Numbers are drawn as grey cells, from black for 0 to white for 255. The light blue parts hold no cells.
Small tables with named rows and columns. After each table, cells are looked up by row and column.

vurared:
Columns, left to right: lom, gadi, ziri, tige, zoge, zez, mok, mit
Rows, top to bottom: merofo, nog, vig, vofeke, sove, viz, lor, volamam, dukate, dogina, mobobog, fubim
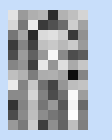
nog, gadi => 120
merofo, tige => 181
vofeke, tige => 192
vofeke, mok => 202
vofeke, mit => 154
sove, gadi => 155
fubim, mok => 190
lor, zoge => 175
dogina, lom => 51
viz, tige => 230
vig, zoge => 224
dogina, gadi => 131
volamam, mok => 189
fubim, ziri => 203

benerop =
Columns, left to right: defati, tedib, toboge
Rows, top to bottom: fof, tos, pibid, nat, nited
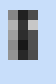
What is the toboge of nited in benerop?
76
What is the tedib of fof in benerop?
33
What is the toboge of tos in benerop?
199
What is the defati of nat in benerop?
140
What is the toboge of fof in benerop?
76
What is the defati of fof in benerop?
135
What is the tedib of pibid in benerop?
45
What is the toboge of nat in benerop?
80
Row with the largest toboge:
tos

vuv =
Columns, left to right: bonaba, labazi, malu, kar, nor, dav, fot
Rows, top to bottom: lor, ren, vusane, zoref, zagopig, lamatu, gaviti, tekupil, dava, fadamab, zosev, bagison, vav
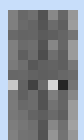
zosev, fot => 154
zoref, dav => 102
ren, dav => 95
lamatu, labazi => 110
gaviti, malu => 98
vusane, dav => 101
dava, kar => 83
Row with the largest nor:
tekupil

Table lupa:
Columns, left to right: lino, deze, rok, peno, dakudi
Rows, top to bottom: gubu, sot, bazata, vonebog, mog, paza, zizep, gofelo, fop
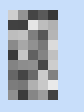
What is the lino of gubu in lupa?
206
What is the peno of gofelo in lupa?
200
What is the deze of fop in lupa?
59
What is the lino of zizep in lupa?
102
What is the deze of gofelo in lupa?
120
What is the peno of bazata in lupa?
87
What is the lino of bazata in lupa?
189
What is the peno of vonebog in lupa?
121
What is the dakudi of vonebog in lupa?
219
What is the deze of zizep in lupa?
69
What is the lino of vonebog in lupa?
138
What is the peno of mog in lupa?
132
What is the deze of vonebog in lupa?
167
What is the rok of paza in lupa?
143
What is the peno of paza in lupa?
72
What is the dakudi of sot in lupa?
177
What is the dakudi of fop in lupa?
66
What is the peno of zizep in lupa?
202
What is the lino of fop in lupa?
144
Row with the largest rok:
sot

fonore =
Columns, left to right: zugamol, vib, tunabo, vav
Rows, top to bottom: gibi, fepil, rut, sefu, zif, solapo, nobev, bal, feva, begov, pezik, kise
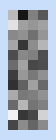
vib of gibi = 22
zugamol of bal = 49
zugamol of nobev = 61
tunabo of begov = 117
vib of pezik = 55
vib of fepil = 160
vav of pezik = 210
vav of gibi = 88
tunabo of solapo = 72
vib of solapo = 162
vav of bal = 105
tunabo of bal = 161
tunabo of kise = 102
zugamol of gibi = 186
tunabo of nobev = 121
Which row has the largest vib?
begov

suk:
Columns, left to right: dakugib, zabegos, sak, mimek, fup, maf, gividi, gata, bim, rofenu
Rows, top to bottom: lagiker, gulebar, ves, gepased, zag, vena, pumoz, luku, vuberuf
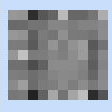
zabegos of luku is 158
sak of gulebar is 116
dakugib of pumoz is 126
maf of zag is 127
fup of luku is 126
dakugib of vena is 112
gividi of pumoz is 136
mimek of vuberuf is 98
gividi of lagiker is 103
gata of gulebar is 131
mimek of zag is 125
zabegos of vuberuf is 122
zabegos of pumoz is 123
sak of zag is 123
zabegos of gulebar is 107

